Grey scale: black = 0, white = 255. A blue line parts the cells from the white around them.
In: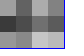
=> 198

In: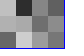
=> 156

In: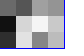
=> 134

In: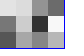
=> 134

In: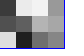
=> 111

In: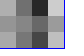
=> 70

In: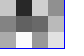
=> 152

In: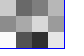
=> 48
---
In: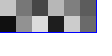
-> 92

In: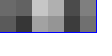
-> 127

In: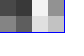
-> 146

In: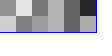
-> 39

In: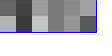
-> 162

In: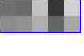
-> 208

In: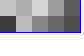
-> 93
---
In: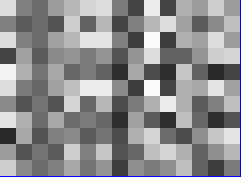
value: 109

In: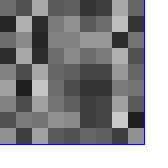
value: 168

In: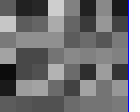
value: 39

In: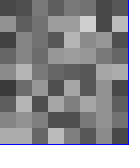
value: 121

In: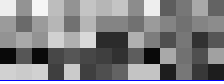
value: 245

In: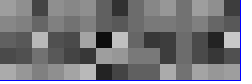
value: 68

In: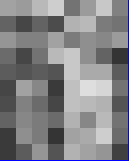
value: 185

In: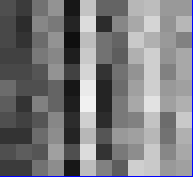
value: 114
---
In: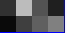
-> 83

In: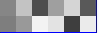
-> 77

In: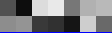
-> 220

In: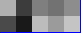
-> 127

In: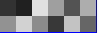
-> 225

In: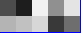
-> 241

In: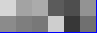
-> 171

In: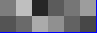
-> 38

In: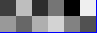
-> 45

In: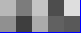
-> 196
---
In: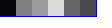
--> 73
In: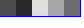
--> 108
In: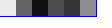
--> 142
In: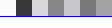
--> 163
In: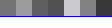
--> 57
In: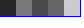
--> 204
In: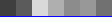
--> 113
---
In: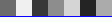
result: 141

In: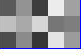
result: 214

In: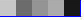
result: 148

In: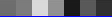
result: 145

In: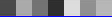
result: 46

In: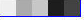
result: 199

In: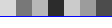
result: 44

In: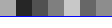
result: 127
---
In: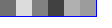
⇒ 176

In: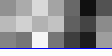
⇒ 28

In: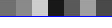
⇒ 159

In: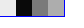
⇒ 122

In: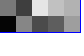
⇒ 94

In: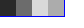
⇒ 217

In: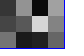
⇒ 33
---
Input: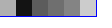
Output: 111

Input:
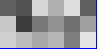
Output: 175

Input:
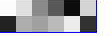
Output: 89

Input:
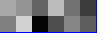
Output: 188

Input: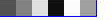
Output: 15

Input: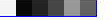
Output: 71

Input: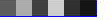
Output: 206

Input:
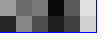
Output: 9

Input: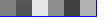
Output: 142
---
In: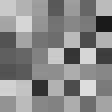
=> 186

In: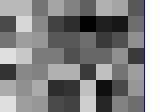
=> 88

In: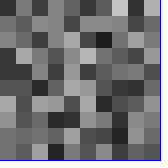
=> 175

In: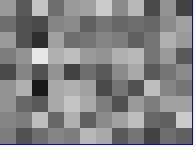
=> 66

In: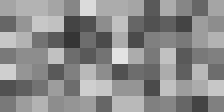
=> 165

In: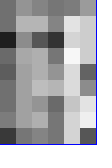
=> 155
